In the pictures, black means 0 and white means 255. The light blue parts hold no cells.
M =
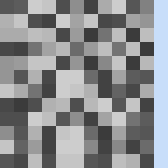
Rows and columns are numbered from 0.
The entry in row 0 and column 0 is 86
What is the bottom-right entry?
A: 72
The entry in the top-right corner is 129
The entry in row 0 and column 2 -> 205
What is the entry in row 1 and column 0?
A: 177
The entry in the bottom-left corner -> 86
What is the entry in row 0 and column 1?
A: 92
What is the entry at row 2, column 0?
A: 171
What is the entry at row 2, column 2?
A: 190
